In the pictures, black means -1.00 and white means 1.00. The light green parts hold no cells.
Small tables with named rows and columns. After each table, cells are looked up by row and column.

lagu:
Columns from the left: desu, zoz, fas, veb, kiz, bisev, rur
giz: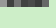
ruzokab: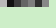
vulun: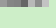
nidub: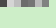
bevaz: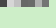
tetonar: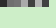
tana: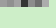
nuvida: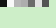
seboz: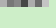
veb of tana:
-0.59
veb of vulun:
-0.20
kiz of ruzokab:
-0.01
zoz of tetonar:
-0.13
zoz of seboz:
-0.07
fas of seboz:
0.06
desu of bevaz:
-0.45
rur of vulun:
0.53
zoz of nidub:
0.67
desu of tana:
0.23
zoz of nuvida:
0.95
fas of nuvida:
0.43
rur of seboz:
0.54

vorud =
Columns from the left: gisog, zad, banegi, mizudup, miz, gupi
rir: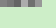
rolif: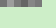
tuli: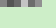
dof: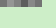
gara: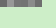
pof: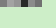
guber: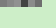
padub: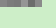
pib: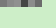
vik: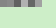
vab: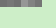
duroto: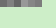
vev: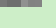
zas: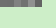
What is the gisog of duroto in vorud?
-0.14
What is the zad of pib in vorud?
0.08
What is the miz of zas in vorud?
0.13
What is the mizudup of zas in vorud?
-0.11
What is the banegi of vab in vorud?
-0.12
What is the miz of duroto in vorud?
0.05
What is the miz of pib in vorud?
0.10
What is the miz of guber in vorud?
0.09
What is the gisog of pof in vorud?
-0.02
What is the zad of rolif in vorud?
0.23
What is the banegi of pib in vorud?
0.13
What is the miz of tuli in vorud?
-0.15
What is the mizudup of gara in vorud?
-0.10
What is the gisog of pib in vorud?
-0.05
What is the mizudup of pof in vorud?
-0.69
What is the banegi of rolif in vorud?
-0.05
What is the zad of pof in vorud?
0.28
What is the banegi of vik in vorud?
-0.24
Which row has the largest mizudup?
tuli

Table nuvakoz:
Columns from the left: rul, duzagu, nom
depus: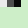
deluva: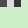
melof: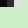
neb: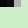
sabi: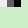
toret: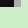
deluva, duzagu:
0.73
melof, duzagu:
-0.64
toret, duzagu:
-0.88
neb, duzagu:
-0.88
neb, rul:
-0.96
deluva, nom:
-0.57
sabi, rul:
0.87
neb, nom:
0.38
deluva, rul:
-0.41
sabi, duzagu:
-0.25
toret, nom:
0.36
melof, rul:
-0.91
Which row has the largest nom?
melof

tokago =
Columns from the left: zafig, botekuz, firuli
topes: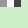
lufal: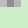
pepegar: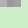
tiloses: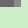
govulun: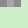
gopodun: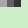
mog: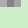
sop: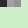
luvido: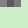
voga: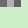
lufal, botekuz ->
0.12
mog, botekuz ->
0.04
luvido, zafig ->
0.02
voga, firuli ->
-0.22
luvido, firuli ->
-0.04
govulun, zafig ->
0.08
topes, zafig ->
0.19
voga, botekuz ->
0.39
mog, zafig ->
0.35
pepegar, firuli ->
0.26
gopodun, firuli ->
-0.59
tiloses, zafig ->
-0.17
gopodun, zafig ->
0.31

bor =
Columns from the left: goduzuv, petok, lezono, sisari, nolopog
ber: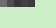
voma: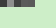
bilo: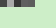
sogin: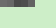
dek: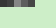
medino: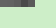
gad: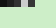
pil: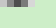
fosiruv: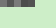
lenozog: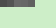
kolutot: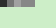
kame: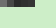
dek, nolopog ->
-0.45
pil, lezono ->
-0.39
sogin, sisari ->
-0.39
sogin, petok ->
-0.19
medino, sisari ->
-0.42
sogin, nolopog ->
-0.23
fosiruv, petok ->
-0.33
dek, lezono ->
0.05
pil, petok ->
0.07
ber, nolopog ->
-0.54
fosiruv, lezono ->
-0.04
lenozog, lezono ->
-0.18
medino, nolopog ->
-0.30
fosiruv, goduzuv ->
-0.08
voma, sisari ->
-0.29

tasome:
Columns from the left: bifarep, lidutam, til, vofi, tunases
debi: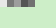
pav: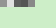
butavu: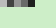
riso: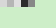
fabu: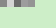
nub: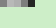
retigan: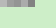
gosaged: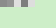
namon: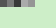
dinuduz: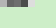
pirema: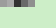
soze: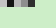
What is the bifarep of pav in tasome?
0.15
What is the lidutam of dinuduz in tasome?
-0.21
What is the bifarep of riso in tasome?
0.69
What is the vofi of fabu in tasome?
0.23
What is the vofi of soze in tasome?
0.11
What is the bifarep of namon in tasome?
-0.34
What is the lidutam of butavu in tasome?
-0.48
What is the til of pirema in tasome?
-0.61
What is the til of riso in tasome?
0.75

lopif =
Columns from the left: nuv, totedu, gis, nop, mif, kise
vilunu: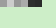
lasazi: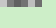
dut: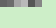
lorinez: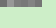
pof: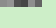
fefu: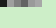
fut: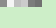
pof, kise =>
-0.22
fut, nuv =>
0.10
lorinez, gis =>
-0.02
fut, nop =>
0.59
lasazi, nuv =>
0.56
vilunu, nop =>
0.33
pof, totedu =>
0.16
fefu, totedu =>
0.25
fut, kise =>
-0.11
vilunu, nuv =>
0.23
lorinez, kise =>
-0.08
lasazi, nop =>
-0.10
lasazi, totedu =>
-0.03
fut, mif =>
-0.03
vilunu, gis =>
0.18

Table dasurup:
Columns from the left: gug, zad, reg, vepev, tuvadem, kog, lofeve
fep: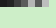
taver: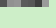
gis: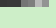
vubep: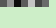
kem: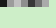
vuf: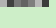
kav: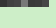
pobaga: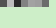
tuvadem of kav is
-0.55
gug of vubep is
-0.32
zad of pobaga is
0.48
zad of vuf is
-0.50
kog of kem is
-0.11
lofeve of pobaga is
-0.15
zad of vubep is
0.19
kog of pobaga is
0.24
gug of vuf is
0.40
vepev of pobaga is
0.02
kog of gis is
0.46
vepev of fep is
-0.29
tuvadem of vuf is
-0.01
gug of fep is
-0.78
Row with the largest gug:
vuf

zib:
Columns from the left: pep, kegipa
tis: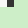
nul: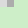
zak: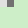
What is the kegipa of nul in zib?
0.35
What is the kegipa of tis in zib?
-0.60
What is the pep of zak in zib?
0.76
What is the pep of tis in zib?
0.94
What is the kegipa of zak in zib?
-0.11
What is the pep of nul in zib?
0.72
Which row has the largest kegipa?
nul

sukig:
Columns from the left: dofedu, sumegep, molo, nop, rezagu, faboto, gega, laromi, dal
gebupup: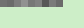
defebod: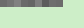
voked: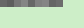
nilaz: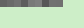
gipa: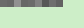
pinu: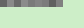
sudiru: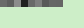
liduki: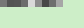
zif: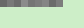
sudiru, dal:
-0.21
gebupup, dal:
-0.17
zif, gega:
0.04
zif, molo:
-0.15
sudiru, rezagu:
-0.18
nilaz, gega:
-0.32
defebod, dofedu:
-0.15
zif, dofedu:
-0.18
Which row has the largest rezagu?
liduki

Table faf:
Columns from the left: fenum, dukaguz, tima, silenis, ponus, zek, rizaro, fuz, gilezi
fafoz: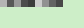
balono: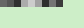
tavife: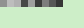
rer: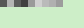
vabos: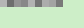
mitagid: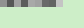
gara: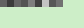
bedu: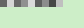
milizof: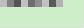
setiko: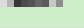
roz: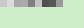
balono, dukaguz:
-0.33
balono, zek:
0.26
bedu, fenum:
-0.21
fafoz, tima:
0.21
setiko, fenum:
0.72
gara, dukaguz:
-0.54
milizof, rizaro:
0.51
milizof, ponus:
-0.14
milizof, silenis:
0.51
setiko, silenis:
-0.41
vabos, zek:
-0.09
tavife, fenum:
0.14
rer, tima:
-0.28
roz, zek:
0.53
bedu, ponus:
0.71
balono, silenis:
0.34
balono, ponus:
0.60
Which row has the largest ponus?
bedu

